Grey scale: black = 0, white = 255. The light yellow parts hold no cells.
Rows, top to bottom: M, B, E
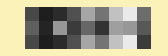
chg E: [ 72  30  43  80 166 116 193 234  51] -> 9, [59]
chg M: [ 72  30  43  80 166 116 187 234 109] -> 7, [193]
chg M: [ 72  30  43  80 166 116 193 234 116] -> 9, [109]
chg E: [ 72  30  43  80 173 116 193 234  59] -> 5, [166]
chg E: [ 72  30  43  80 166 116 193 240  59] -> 8, [234]
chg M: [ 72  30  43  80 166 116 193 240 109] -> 8, [234]

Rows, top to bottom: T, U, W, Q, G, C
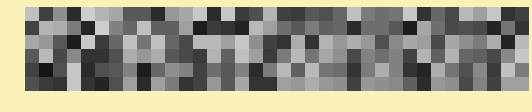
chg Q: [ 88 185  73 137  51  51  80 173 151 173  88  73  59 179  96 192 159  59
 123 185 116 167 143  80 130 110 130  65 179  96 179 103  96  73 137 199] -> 24, [73]
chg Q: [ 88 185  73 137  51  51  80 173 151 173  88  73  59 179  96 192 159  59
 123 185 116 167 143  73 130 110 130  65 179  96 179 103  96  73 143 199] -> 35, [137]
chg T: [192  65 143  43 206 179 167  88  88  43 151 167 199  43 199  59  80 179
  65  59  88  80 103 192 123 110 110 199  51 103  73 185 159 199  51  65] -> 27, [116]
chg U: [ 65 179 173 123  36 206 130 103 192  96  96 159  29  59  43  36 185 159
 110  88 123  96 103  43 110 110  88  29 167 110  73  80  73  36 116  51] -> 15, [51]
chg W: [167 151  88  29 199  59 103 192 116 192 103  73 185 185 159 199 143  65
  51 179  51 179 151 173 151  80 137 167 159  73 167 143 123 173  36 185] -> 20, [173]
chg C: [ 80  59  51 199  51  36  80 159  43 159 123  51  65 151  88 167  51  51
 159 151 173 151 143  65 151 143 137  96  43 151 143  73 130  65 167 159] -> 35, [159]

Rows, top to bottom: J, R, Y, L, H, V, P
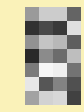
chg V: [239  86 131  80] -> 1, [231]
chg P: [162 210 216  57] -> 4, [65]
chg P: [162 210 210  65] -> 3, [216]
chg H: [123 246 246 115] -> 3, [239]
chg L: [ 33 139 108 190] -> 1, [41]

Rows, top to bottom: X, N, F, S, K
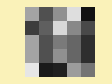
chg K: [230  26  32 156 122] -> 5, [116]
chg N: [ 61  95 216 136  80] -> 5, [73]
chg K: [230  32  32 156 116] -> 2, [26]
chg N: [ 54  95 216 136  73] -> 1, [61]
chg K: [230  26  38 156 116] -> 3, [32]
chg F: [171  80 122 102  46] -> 1, [164]
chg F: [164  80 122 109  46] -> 4, [102]

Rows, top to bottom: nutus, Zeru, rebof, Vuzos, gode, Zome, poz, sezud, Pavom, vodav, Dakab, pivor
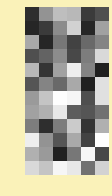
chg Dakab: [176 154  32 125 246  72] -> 4, [119]
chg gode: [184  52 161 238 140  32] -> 5, [132]
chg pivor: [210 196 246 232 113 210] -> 1, [217]
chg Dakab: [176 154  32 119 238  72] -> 5, [246]
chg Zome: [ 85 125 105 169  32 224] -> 2, [132]
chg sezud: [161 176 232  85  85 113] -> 4, [93]
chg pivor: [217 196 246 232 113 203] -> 6, [210]

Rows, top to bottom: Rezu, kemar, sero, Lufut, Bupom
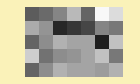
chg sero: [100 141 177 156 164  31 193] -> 4, [164]
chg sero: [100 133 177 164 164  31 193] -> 2, [141]
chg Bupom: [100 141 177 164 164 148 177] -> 6, [156]
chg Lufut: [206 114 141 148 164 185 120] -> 6, [193]
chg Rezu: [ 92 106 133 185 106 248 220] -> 5, [100]
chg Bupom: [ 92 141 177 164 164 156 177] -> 1, [100]
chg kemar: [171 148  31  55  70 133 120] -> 3, [39]

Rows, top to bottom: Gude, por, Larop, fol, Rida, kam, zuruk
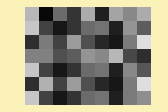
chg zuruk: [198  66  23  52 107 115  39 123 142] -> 7, [31]
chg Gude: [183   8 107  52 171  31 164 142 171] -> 8, [136]

